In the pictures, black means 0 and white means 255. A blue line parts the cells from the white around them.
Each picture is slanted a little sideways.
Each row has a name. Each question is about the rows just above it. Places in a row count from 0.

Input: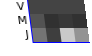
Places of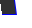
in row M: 1 3
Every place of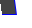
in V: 0 1 2 3
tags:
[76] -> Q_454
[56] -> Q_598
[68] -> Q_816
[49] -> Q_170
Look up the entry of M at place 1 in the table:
Q_170
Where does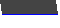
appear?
V

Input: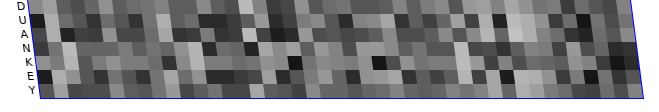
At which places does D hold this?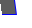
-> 2 6 10 11 13 25 27
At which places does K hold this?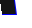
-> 18 24 41
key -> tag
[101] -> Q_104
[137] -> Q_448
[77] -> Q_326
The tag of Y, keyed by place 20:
Q_104

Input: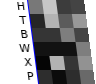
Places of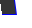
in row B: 0 1
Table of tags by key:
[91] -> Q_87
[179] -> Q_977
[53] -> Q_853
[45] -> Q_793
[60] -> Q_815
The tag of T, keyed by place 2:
Q_87
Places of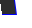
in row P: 0 2
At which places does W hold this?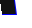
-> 0 1 2

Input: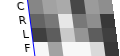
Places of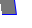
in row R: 1 3
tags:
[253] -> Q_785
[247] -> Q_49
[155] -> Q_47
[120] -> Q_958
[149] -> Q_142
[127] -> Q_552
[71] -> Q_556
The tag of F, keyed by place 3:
Q_49
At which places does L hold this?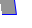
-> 3
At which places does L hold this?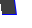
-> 0 5
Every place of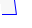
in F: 0 2 3
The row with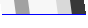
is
F

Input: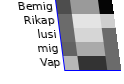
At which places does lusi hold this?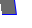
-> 0 3
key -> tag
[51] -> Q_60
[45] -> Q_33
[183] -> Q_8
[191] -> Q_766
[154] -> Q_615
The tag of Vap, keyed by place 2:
Q_60
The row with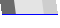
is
Rikap

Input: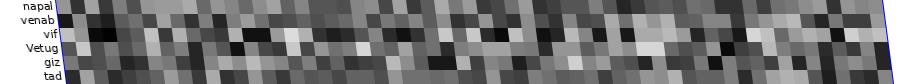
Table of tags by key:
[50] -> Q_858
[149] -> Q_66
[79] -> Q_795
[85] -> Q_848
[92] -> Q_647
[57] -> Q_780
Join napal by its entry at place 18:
Q_848
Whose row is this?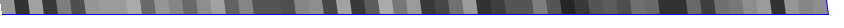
napal
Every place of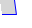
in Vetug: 21 41 42
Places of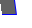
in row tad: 6 20 21 36 39 45 46
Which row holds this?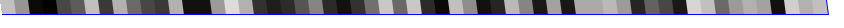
vif

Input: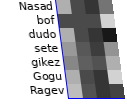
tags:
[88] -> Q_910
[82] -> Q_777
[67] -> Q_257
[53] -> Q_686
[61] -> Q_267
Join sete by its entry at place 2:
Q_267
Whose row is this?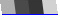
Gogu
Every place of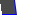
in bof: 0 1 2
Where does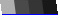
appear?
dudo
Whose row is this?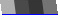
Nasad

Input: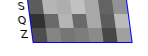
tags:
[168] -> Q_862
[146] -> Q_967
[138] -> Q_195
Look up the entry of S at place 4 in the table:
Q_862
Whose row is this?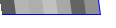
S

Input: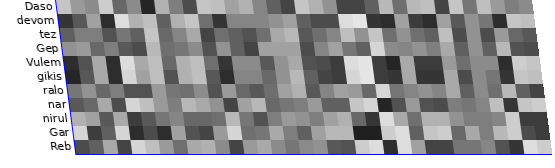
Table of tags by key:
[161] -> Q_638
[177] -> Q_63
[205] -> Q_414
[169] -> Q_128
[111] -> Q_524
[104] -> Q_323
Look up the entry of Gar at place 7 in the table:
Q_638
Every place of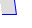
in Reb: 21 23 32
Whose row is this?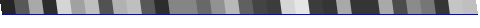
gikis
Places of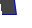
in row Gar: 9
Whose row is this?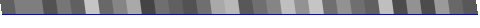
tez

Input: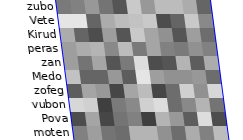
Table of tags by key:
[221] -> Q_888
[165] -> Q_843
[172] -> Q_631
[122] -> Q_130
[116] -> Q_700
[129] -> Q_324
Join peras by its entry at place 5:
Q_130
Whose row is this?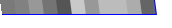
zubo
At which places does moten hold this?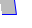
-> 10
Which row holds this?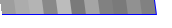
peras

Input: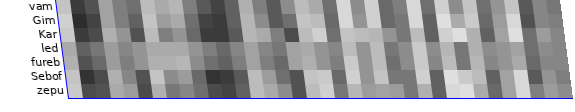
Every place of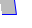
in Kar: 6 17 21 25
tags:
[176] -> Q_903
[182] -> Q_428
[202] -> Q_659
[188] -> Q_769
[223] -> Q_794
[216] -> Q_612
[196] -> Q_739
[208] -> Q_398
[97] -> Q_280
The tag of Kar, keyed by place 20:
Q_739

